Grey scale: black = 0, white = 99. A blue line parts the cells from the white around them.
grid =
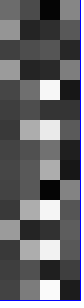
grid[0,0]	42
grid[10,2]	95
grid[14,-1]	11
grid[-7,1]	34
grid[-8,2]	44
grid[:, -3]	[29, 14, 30, 14, 43, 30, 67, 31, 34, 34, 67, 14, 67, 31, 48]
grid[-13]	[25, 30, 33, 15]
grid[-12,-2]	16
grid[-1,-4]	26
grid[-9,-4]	22
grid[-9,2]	91
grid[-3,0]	22
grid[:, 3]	[52, 34, 15, 49, 9, 20, 35, 12, 9, 51, 33, 36, 34, 24, 11]
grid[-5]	[22, 67, 95, 33]
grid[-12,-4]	60

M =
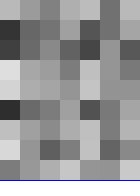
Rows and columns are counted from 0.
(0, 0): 72
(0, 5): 44
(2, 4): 27
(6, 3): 67
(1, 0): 20
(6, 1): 62
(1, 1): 40
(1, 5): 44
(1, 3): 62
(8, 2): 68
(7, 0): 84
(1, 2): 45
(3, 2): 61
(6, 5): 48
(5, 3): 62
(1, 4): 33
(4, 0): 82
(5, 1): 41
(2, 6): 34
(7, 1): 58
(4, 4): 76

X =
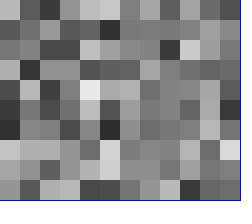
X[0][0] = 72
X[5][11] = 22
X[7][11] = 84
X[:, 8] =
[36, 47, 23, 49, 51, 51, 46, 51, 46, 72]
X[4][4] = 90
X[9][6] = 45
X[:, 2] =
[23, 59, 28, 56, 25, 29, 49, 68, 37, 68]
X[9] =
[58, 34, 68, 71, 28, 30, 45, 58, 72, 22, 40, 42]
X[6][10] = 71
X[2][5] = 62
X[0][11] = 31
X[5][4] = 73
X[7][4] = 42
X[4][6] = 69
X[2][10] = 61
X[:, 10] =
[41, 62, 61, 39, 65, 66, 71, 42, 46, 40]
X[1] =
[34, 44, 59, 34, 38, 19, 47, 48, 47, 50, 62, 53]
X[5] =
[23, 46, 29, 43, 73, 32, 61, 47, 51, 39, 66, 22]
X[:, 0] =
[72, 34, 46, 68, 30, 23, 19, 76, 64, 58]
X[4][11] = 35
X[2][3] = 28
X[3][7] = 64
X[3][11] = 41
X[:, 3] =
[57, 34, 28, 56, 49, 43, 29, 58, 58, 71]
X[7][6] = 48
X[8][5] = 80

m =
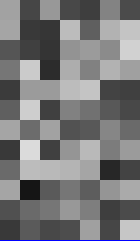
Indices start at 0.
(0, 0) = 63
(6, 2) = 63
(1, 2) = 21
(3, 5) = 69
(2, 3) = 57
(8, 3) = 70
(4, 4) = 76
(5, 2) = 25
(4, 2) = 60
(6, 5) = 52
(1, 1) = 22
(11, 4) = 62
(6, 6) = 41
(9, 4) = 36
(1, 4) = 37
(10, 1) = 41
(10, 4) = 49
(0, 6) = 29
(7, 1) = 85
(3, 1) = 79
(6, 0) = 64
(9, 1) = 8
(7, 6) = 60
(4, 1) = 60
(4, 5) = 26

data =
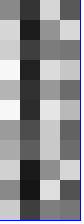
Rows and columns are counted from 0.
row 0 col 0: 53
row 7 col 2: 78
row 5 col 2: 89
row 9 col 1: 8
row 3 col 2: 85
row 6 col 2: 78
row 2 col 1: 24
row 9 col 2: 86
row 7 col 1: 36
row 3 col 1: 13
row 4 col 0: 70
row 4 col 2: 59

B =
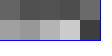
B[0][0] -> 39
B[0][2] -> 32
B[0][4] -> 41

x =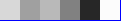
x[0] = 84
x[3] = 50
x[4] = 15
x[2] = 72

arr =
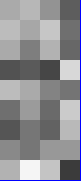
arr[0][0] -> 66
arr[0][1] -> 71
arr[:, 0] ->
[66, 73, 66, 32, 73, 43, 33, 53, 69]
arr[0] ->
[66, 71, 57, 36]
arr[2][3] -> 40
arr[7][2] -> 59
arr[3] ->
[32, 35, 27, 84]
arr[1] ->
[73, 65, 77, 43]

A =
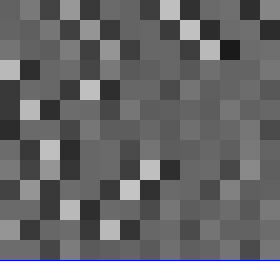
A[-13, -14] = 38
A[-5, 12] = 53
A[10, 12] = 34
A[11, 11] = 38
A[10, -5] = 36
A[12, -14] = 42
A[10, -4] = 38
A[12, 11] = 45
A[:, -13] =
[47, 37, 38, 18, 41, 72, 41, 22, 26, 58, 41, 22, 42]
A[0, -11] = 59
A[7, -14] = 42
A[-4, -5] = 40
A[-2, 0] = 58
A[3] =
[72, 18, 40, 42, 27, 47, 35, 37, 40, 34, 43, 39, 39, 46]
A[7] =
[42, 22, 74, 17, 40, 41, 29, 45, 36, 37, 40, 37, 47, 39]
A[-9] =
[22, 41, 40, 22, 74, 18, 40, 40, 29, 45, 37, 39, 42, 34]
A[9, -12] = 22
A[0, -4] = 41
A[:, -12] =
[26, 46, 36, 40, 40, 18, 41, 74, 58, 22, 22, 40, 27]
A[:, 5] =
[41, 22, 58, 47, 18, 28, 36, 41, 41, 22, 41, 72, 37]
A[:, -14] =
[38, 39, 45, 72, 22, 22, 17, 42, 47, 26, 41, 58, 42]
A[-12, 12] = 43
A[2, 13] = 43
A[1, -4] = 17
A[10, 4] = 18
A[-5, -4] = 41
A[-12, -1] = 17
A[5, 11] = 46
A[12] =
[42, 42, 27, 48, 35, 37, 39, 35, 43, 37, 39, 45, 29, 46]
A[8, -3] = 28
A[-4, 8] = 41
